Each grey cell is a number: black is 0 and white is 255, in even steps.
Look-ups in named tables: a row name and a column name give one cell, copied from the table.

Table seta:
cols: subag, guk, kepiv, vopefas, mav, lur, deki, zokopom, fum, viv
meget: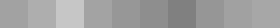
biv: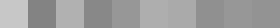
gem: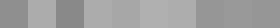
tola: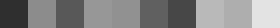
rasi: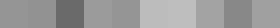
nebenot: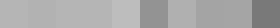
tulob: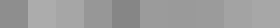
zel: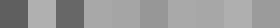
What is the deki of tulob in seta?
154
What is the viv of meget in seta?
167
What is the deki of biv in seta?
170
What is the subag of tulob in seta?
142
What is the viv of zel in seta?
155
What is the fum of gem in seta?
153
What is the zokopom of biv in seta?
144
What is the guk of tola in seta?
140
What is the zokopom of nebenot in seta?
164
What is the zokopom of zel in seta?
167
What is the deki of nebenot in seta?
176
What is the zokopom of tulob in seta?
155
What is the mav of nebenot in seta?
189
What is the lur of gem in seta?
176
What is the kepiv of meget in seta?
198
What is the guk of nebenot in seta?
178
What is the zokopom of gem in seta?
150
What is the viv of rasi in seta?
160
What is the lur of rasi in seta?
188
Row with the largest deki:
rasi

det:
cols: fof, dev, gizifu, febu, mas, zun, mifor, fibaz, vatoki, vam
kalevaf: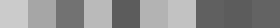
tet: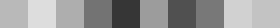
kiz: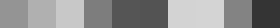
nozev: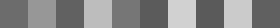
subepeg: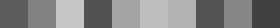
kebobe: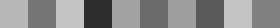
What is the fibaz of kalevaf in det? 96
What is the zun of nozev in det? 91
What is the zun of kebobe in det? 106
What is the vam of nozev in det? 96
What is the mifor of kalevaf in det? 194
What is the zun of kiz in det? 83
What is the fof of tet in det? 185
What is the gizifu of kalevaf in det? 114
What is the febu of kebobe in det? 45
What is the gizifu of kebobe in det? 197
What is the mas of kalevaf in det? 92

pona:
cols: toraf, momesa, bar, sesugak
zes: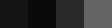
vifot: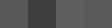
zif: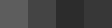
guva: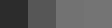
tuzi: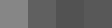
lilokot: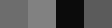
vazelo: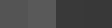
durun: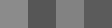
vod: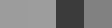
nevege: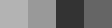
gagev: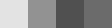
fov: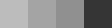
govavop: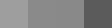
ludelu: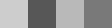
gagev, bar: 80
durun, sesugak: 91
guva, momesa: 86
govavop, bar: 137
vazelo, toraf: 84
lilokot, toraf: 109
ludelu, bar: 185
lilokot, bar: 11
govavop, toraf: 158
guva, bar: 114
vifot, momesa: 62
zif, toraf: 93
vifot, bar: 94
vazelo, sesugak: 56
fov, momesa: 164
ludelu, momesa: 87

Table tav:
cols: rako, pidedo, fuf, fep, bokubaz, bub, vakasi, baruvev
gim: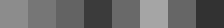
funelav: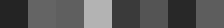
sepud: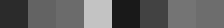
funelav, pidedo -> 100
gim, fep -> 59
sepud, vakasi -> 116
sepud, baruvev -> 109
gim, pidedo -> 118
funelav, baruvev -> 93
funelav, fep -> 179
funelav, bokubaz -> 58
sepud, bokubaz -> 25
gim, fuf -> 99
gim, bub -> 165
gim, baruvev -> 50
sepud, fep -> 195
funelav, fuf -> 95
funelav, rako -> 36
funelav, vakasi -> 40
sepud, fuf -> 107
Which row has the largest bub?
gim

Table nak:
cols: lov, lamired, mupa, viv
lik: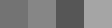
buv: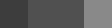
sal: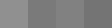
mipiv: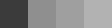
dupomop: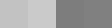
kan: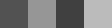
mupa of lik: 86
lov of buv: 61
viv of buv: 137
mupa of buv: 80
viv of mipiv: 178
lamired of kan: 150
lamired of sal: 122
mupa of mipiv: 159
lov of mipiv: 59
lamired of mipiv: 143
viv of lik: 165
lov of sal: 144
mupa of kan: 64
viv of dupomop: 128
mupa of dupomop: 125
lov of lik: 115
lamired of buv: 80
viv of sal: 116
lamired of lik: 134
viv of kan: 187
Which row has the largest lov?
dupomop

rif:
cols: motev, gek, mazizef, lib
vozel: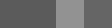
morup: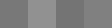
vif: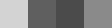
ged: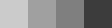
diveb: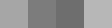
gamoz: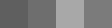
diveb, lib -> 183
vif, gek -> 95
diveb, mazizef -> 110
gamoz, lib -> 123
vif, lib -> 138
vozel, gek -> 91
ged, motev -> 203
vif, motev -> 211
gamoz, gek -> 110
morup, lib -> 128
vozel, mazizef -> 146
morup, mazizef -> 116
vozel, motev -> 91
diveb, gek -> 124
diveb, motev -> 166
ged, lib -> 60
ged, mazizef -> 127
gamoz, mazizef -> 168
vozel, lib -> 101
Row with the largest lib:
diveb

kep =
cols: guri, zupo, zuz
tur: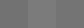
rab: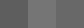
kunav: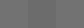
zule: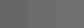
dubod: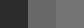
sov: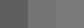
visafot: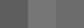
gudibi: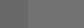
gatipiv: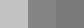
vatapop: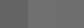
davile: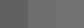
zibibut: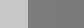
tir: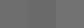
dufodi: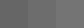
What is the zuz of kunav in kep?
114
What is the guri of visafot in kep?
95
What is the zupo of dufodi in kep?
109
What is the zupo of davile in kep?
110
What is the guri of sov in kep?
95
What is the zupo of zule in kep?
108
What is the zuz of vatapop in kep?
111
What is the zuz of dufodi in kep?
116
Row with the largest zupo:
gatipiv

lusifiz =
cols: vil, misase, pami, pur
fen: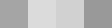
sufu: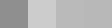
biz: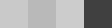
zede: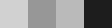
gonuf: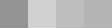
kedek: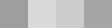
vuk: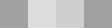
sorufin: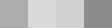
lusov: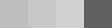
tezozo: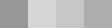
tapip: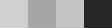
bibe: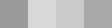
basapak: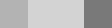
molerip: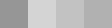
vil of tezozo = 152
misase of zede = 151
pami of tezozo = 198
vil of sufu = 143
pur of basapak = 121
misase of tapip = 167
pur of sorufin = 140
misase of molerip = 212
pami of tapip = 197
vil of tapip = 208

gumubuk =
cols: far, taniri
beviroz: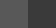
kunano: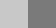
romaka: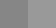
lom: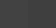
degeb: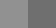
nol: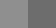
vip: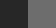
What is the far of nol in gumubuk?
143
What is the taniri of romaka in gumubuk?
153
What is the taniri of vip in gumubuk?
109
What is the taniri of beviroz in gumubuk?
58
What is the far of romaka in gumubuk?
134
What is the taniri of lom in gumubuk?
63
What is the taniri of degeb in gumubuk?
111
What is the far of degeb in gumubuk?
145
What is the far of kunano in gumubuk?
200
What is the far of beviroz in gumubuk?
88
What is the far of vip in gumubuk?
39

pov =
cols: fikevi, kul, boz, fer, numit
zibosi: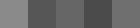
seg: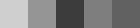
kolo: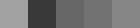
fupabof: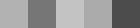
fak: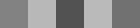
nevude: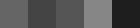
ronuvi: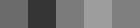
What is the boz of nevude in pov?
85
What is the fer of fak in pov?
186
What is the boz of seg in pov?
60
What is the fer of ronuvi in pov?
157
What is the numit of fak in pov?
113
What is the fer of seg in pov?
126
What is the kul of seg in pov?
149
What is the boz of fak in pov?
82
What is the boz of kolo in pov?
103
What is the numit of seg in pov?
97
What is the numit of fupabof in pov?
76
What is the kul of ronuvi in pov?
53
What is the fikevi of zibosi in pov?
138
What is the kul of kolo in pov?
57
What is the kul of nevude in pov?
68
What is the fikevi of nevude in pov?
101
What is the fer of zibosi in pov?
75
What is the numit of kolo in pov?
134
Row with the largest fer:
fak

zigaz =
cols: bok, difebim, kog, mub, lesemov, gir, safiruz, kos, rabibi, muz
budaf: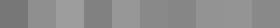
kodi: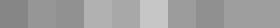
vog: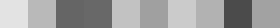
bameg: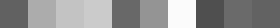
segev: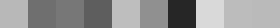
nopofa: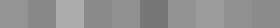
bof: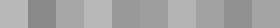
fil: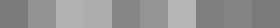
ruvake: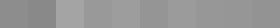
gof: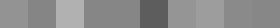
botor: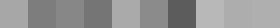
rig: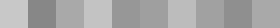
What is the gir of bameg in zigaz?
148
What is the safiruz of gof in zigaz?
149
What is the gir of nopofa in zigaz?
119
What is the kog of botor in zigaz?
135
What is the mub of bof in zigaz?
184
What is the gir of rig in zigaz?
159
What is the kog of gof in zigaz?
177
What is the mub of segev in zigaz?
94
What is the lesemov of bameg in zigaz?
104
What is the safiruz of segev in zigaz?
38
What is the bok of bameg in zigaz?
97
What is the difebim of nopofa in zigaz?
136
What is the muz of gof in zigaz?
135
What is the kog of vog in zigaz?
101
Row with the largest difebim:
vog

